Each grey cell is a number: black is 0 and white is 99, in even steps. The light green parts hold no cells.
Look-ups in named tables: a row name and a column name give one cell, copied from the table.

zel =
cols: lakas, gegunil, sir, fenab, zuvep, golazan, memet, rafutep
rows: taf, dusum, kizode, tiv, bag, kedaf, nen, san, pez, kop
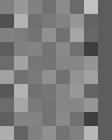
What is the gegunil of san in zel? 64
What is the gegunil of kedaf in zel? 44
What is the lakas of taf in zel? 50
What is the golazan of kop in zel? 50
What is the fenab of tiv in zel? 45
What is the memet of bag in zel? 57
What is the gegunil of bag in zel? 63
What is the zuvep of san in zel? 52
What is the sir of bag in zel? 46
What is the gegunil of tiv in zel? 50
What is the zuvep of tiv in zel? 53

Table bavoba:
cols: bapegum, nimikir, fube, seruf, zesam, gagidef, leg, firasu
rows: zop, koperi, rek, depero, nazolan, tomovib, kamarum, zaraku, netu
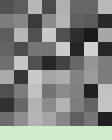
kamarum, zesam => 54
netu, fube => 70
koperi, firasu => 16
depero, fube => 46
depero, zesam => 79
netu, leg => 46
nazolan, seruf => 15
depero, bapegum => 39
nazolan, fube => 31
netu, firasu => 12
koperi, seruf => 54
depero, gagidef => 14
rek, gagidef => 18
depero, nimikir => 30
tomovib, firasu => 48
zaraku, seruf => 54
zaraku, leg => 39
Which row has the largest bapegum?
tomovib

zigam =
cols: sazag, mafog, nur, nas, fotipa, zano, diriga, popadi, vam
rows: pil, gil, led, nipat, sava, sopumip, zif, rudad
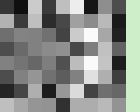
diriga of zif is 26
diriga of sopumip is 87
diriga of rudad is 67
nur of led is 50
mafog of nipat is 41
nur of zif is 68
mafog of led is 51
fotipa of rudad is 19
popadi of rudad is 72
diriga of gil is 54
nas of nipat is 54
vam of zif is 40
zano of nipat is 28
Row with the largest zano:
pil

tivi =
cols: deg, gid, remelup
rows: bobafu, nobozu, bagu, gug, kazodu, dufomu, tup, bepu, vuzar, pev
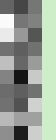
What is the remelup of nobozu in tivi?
50
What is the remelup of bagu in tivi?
33
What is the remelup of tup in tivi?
44
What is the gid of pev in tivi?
11
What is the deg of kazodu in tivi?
74
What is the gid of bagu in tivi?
59
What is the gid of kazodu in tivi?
40
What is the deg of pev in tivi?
55
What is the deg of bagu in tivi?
91
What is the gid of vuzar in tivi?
62
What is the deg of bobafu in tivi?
39
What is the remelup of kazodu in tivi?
60
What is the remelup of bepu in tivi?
81
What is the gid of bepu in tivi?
32
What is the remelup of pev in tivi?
80
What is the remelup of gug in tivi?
44
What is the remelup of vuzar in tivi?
62
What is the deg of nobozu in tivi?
97

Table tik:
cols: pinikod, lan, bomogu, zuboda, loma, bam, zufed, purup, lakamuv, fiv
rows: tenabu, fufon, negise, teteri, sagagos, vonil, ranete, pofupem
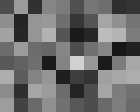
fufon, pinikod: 55
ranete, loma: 42
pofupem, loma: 44
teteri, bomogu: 42
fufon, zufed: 33
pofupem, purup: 41
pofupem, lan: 26
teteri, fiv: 13
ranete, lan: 18

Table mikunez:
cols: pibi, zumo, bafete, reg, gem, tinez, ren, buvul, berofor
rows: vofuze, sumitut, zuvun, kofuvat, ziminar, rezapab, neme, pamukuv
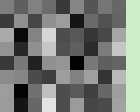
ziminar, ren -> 47
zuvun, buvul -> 28
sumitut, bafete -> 27
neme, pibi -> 61
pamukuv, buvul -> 29
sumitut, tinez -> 8
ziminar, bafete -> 13
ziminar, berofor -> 39
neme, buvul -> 40

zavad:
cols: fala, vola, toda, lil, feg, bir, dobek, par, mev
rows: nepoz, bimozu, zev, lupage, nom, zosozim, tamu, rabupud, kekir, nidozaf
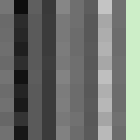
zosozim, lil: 23
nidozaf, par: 72
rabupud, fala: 44
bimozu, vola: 17
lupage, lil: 23
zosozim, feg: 51
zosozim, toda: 36

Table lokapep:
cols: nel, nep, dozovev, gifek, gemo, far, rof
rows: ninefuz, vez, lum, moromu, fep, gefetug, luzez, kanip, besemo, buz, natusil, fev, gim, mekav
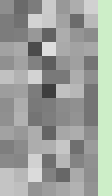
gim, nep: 71
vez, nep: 44
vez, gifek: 78
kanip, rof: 45
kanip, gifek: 48
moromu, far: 63
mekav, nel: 76
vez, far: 42
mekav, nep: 74
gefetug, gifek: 47
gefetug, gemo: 47
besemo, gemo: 53
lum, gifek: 38

